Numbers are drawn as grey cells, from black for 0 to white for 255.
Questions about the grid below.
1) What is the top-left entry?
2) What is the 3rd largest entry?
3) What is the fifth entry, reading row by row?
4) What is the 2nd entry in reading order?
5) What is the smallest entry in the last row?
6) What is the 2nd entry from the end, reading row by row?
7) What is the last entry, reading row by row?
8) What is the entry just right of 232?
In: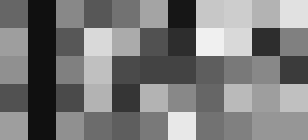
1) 102
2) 225
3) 114
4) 16
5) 16
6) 150
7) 150
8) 114

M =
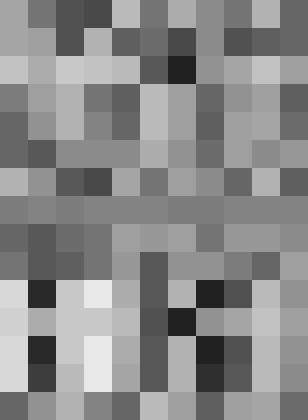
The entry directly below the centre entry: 152
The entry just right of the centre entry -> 124
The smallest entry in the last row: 95
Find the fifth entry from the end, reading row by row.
159
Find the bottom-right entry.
108
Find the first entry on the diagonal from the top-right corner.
102
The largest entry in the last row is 186
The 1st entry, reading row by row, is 165
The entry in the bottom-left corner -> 102
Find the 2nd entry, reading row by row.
116
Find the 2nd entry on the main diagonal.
159
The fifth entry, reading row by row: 186
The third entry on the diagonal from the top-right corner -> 165
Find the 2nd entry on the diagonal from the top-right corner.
95
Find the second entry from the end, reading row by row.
165
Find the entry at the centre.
131

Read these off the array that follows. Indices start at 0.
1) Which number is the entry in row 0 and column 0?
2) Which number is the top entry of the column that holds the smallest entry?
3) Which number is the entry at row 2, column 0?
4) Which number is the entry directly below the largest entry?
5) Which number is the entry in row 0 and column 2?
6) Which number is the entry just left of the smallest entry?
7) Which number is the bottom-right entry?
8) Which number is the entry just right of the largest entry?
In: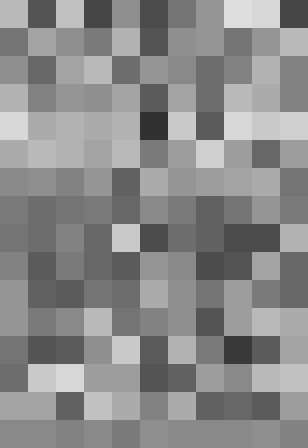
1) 185
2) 76
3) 143
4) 116
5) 193
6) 178
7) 130
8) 215

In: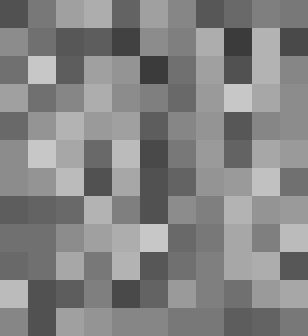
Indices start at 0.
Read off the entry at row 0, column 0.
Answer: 81
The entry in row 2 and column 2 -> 93
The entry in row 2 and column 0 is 112
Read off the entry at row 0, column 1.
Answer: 120
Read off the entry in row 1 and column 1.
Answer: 112
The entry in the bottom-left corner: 134
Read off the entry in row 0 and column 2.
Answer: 160
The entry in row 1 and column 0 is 140
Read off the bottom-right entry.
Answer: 120
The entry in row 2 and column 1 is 199
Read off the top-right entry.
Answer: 120
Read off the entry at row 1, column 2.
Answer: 87

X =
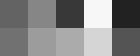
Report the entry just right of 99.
134
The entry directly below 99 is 113
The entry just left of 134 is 99

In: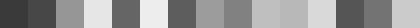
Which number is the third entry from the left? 150
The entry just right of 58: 71
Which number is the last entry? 203
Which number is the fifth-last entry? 184

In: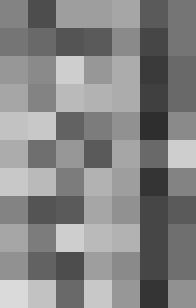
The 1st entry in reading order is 131
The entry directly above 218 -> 145
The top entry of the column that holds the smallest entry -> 90
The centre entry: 90
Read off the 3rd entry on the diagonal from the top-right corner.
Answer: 172
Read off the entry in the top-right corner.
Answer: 117
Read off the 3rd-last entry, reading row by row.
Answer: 151
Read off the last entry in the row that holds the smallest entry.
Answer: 138
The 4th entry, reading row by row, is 158
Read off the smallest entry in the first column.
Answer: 117
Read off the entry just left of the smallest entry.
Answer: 145
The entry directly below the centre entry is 178
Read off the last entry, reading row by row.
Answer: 145
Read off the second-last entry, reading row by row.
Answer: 52
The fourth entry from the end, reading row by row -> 200
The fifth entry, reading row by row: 166
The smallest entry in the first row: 77
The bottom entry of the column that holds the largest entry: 218
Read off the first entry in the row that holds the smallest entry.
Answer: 194
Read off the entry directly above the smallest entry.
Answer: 64
